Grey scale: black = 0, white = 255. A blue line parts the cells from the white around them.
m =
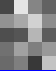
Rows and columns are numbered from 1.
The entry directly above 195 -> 153
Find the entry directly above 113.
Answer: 78
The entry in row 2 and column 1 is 146
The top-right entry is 98
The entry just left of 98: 133
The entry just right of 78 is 85

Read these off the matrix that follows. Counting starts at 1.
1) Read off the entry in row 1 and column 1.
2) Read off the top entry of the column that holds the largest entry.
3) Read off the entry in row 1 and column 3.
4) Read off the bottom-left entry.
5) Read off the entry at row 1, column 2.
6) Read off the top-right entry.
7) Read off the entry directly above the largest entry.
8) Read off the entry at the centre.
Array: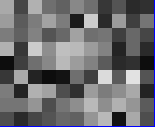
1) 169
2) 42
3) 177
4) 78
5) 70
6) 48
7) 48
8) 156
